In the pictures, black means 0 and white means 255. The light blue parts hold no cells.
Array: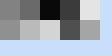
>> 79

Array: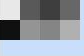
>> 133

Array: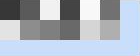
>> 213

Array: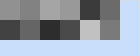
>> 193

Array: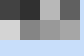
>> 153

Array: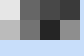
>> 37

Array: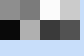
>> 58

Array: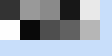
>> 97

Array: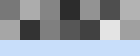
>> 228
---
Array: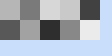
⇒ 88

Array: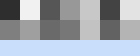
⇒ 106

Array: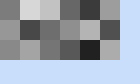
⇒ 164

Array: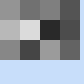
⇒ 76

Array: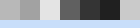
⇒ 228

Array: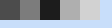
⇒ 76

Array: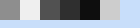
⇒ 239
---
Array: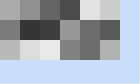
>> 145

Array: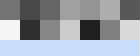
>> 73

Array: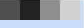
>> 33

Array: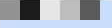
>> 27

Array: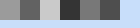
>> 98

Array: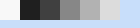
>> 31
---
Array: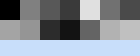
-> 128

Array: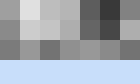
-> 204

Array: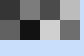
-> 124

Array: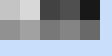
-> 216

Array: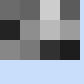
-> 142

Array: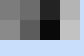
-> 108

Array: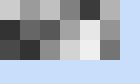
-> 102

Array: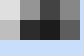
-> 149

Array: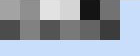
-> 143

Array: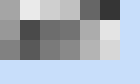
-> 74
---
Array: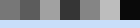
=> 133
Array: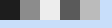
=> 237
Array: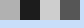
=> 28
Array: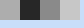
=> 39
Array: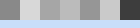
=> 150
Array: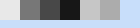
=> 23
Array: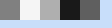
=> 175
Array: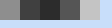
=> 44
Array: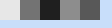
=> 31
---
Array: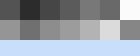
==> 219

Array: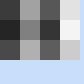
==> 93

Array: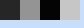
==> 4

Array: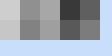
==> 89

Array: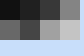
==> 161

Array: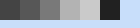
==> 202
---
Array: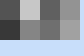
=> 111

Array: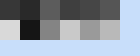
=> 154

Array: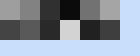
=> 33

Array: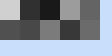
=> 56

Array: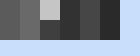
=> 70

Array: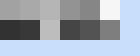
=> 83
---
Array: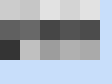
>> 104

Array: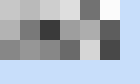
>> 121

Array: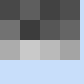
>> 60

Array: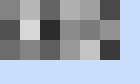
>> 215

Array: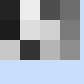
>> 221

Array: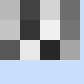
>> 52

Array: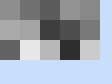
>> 164
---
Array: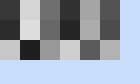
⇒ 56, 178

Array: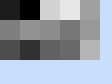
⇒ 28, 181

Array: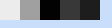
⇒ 236, 29

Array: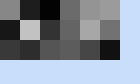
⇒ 135, 17

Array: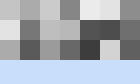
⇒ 196, 96

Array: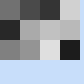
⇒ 113, 28

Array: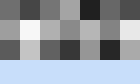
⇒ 111, 170

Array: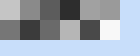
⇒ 197, 248

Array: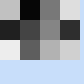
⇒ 193, 208
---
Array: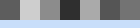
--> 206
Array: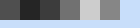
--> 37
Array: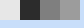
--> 44
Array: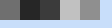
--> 38
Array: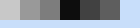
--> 153
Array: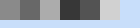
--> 104
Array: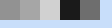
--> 166
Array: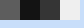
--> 19
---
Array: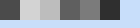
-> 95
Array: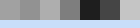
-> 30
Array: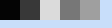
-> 219
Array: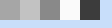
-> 137
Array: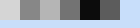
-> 115
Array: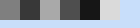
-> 78
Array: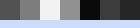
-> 10
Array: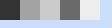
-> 203
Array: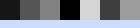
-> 213
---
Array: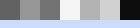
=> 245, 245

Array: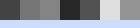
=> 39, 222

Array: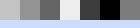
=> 237, 237

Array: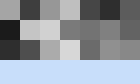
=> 122, 215

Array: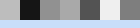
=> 169, 239

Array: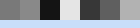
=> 229, 229

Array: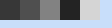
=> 130, 213
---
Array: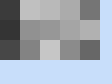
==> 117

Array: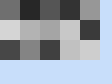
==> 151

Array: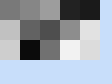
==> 26

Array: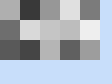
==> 123

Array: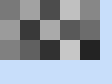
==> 135

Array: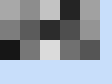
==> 161
